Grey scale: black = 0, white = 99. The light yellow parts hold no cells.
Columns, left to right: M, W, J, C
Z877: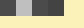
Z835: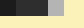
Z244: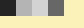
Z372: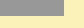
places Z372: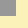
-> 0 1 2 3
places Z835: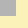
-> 3
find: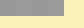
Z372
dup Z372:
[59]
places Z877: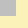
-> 1

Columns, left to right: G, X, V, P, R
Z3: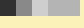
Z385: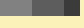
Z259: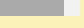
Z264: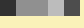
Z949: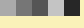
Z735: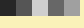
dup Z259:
[66]
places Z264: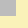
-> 3
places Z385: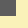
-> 2 3

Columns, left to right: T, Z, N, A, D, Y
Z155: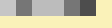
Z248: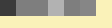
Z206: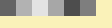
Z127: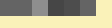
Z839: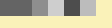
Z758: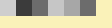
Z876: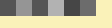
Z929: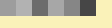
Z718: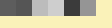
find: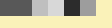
Z718
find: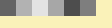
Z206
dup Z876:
[33]
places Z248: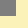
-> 1 2 4
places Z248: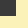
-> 0
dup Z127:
[39]

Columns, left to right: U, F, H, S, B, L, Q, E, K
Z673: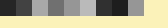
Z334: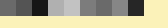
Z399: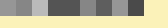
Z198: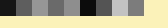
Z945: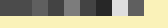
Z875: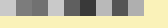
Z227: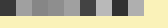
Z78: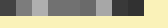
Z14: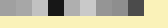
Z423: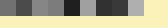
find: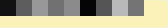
Z198
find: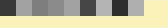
Z227

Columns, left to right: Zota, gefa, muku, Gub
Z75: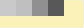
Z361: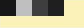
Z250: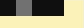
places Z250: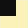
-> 0 2 3
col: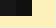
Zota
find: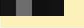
Z250
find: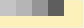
Z75

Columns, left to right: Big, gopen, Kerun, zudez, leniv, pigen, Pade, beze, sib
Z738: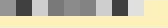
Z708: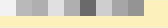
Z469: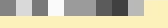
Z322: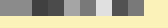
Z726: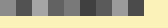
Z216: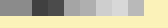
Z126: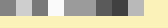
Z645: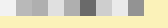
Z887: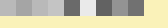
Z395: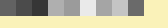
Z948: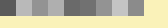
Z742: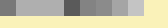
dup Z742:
[68]
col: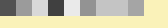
beze

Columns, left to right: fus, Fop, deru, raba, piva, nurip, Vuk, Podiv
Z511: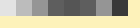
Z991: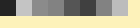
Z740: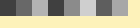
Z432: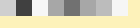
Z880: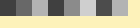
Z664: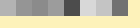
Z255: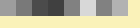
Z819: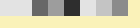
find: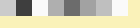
Z432
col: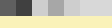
nurip
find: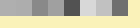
Z664
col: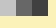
Fop
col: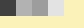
fus
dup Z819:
[88]

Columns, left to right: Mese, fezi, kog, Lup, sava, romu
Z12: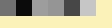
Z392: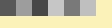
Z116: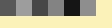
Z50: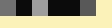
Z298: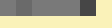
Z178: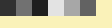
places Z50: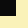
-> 1 3 4
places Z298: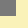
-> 0 2 3 4
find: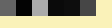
Z50

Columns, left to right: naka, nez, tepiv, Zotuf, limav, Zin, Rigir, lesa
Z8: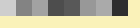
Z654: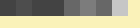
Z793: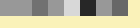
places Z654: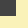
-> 0 2 3
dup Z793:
[59]
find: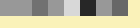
Z793
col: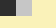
lesa
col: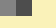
nez
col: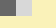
limav
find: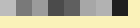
Z8

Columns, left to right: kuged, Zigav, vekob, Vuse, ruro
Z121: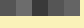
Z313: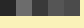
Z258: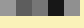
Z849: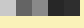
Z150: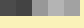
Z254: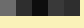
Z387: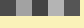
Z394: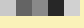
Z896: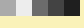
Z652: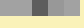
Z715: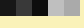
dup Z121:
[33]
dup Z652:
[63]

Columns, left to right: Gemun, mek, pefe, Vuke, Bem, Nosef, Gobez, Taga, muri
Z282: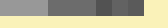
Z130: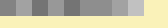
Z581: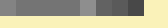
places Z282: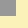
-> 0 1 2
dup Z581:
[45]
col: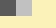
muri

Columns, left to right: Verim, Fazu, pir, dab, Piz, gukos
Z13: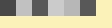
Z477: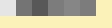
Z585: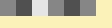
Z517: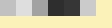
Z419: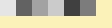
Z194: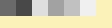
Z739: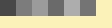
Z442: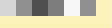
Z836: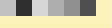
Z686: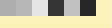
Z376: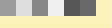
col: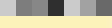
dab
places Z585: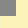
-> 0 3 5

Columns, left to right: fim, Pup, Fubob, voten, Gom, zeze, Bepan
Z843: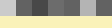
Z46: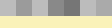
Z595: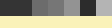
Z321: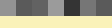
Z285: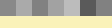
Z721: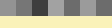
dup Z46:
[73]
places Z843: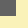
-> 1 4 6
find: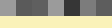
Z321

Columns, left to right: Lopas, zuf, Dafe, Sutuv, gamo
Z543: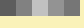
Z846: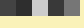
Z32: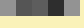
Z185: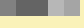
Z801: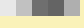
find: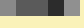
Z32
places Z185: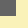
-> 1 2
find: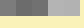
Z185

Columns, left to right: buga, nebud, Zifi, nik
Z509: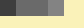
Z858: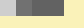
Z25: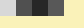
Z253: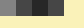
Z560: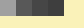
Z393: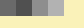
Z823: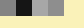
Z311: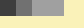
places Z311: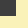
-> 0
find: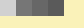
Z858
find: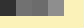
Z509
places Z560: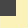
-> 2
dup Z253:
[27]
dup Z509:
[41]

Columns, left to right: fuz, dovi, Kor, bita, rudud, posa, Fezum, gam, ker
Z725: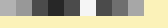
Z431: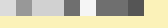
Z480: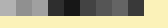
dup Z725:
[29]
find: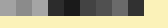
Z480
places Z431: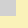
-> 2 3

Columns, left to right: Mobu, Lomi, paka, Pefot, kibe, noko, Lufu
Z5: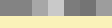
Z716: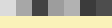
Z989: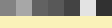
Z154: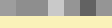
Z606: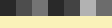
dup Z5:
[51]
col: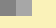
Lomi
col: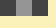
kibe
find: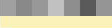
Z154

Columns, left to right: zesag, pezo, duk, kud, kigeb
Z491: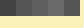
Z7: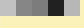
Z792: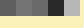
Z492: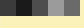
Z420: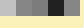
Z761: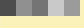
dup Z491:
[33]
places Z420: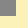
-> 1 4
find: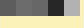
Z792
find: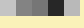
Z7
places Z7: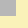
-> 4
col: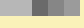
kigeb

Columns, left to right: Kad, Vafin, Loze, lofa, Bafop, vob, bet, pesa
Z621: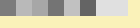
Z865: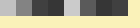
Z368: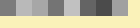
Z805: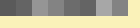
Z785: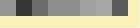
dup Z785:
[55]
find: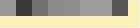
Z785
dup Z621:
[87]

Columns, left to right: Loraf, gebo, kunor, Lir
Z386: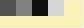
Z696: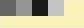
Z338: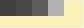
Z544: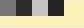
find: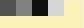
Z386
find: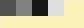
Z386
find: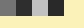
Z544
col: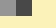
gebo

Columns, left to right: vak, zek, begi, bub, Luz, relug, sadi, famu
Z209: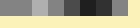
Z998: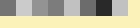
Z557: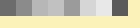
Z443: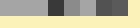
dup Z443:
[64]
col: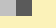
famu
